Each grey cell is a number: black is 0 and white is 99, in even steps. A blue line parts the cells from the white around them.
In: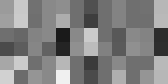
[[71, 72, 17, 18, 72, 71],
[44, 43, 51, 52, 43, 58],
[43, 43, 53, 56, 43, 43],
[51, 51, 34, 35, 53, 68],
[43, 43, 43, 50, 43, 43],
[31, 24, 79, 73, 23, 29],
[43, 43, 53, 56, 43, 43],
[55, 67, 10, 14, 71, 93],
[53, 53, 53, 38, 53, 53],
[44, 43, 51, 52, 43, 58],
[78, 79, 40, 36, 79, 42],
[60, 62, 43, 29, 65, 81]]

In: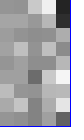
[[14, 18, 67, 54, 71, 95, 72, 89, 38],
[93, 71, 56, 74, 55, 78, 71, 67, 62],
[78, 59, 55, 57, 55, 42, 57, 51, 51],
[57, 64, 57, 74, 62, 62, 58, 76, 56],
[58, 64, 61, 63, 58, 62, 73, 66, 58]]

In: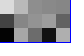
[[52, 38, 68],
[53, 61, 7],
[55, 57, 42],
[72, 52, 65],
[85, 26, 1]]

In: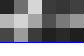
[[25, 59, 12],
[21, 47, 16],
[23, 31, 13],
[83, 64, 23],
[43, 82, 60],
[14, 71, 27]]

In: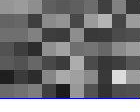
[[22, 60, 31, 60, 33, 61, 31],
[50, 27, 29, 54, 24, 85, 30],
[25, 70, 23, 40, 21, 22, 19],
[42, 60, 22, 45, 29, 53, 32],
[37, 28, 55, 43, 67, 62, 59],
[34, 57, 23, 63, 23, 66, 11],
[37, 54, 24, 56, 28, 52, 25],
[55, 24, 50, 17, 40, 17, 49],
[60, 40, 43, 24, 32, 23, 44],
[58, 39, 43, 32, 35, 12, 41]]

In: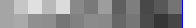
[[45, 27],
[34, 21],
[28, 29],
[49, 46],
[37, 40],
[61, 53],
[47, 54],
[53, 50],
[85, 46],
[72, 55],
[87, 56],
[77, 66],
[64, 64]]

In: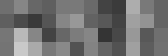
[[39, 39, 43, 44],
[47, 57, 34, 36],
[67, 62, 59, 62],
[23, 26, 28, 32],
[26, 34, 20, 39],
[41, 38, 52, 51],
[47, 59, 48, 32],
[47, 52, 40, 53],
[37, 33, 26, 47],
[40, 22, 52, 66],
[52, 29, 72, 78],
[43, 37, 46, 45]]

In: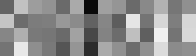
[[56, 83, 84, 56],
[46, 49, 45, 54],
[69, 83, 93, 85],
[53, 45, 37, 56],
[41, 89, 74, 42],
[58, 36, 42, 56],
[62, 52, 51, 66],
[4, 38, 28, 17],
[66, 54, 63, 58],
[41, 59, 41, 33],
[57, 49, 46, 47],
[61, 48, 47, 55],
[75, 42, 68, 90],
[39, 76, 52, 45]]

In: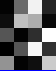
[[14, 3, 99, 19, 79],
[94, 67, 18, 96, 6],
[41, 74, 1, 33, 1],
[1, 5, 33, 0, 57]]
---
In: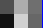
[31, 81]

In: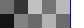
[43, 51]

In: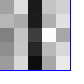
[63, 66, 24, 72, 91]

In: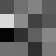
[31, 54, 37, 47]

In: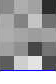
[53, 51, 61, 45]

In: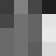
[23, 44, 39, 84]
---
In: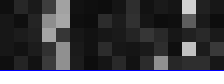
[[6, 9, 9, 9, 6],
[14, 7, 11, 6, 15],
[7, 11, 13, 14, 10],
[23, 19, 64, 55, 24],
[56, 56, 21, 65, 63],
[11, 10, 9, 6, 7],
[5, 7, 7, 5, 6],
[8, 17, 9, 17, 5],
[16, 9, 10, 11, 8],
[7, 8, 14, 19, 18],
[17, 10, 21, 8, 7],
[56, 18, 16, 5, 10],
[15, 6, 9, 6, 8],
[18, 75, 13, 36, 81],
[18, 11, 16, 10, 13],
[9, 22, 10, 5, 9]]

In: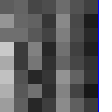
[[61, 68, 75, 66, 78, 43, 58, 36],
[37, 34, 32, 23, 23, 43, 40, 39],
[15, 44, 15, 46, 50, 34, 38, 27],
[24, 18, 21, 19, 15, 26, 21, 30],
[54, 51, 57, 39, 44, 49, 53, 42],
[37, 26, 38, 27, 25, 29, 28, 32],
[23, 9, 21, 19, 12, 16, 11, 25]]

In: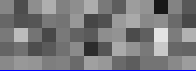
[[53, 39, 47, 40, 52],
[59, 44, 73, 32, 30],
[58, 30, 45, 33, 55],
[49, 35, 28, 47, 68],
[50, 44, 47, 45, 50],
[41, 54, 38, 59, 55],
[62, 17, 35, 27, 67],
[59, 33, 55, 31, 47],
[41, 66, 57, 60, 36],
[36, 57, 29, 66, 61],
[45, 47, 37, 53, 57],
[45, 78, 88, 55, 9],
[53, 40, 48, 41, 51],
[61, 39, 69, 28, 34]]

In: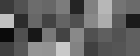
[[25, 4, 75, 23],
[34, 31, 17, 32],
[58, 9, 40, 42],
[57, 47, 26, 40],
[78, 26, 39, 48],
[51, 53, 31, 14],
[25, 31, 53, 50],
[32, 37, 67, 71],
[33, 32, 35, 45],
[37, 37, 10, 41]]

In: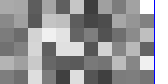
[[49, 70, 44, 48, 53, 66],
[43, 62, 50, 42, 62, 65],
[86, 78, 83, 82, 34, 36],
[48, 40, 37, 93, 76, 64],
[25, 36, 87, 88, 74, 37],
[86, 35, 87, 39, 36, 77],
[33, 47, 33, 49, 27, 24],
[25, 45, 82, 32, 30, 62],
[48, 73, 52, 43, 65, 48],
[49, 52, 72, 54, 58, 63],
[45, 93, 39, 74, 50, 99]]

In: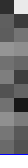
[[41, 46, 56, 44, 32, 49, 44, 58, 36, 37, 18],
[32, 34, 48, 9, 39, 24, 40, 55, 45, 23, 91]]

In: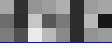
[[48, 42, 65],
[31, 18, 19],
[91, 77, 58],
[72, 34, 61],
[53, 47, 68],
[17, 17, 17],
[57, 72, 61],
[60, 9, 64]]

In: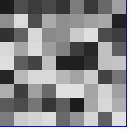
[[48, 35, 67, 14, 86, 84, 19, 55, 11],
[79, 29, 24, 72, 36, 64, 38, 85, 30],
[82, 46, 62, 84, 26, 85, 84, 30, 23],
[85, 21, 41, 84, 74, 61, 53, 66, 28],
[41, 36, 87, 71, 12, 50, 55, 55, 20],
[57, 11, 87, 63, 12, 24, 78, 57, 48],
[83, 65, 64, 79, 19, 15, 86, 62, 22],
[37, 84, 82, 26, 75, 75, 29, 65, 40],
[86, 67, 62, 46, 76, 36, 24, 13, 62]]
